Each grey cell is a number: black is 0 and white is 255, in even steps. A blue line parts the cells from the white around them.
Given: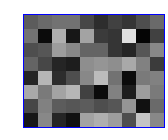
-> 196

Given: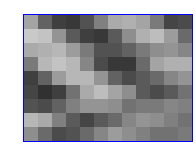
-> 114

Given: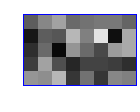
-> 135

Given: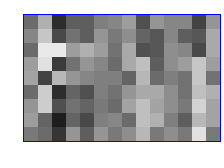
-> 225

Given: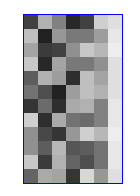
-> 151

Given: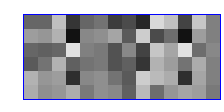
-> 157

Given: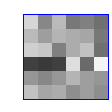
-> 158

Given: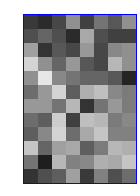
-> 79

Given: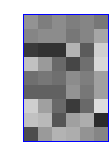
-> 147
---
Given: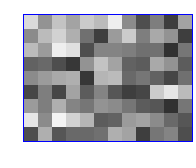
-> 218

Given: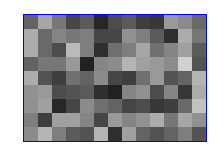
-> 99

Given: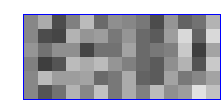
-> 135

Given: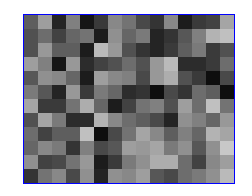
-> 94

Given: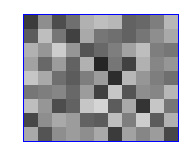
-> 59
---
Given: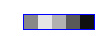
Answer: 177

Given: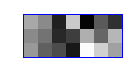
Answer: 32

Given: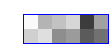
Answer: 194

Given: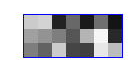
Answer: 34

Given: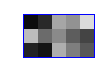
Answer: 166

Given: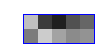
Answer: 31
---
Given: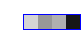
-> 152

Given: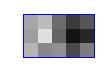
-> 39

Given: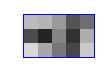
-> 50

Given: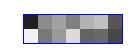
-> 71

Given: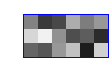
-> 43

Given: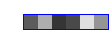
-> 73
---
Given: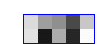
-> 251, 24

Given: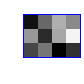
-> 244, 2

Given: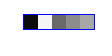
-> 245, 12

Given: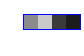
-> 202, 28

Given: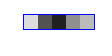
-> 220, 32

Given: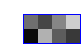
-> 206, 10
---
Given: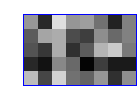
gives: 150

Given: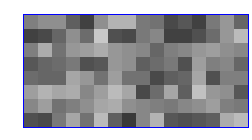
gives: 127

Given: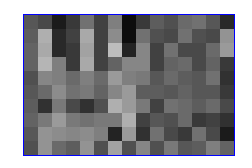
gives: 87

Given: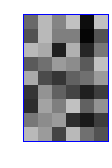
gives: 105

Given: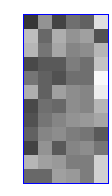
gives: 54

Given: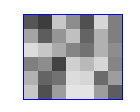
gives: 86

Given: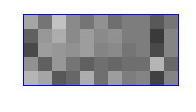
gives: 165
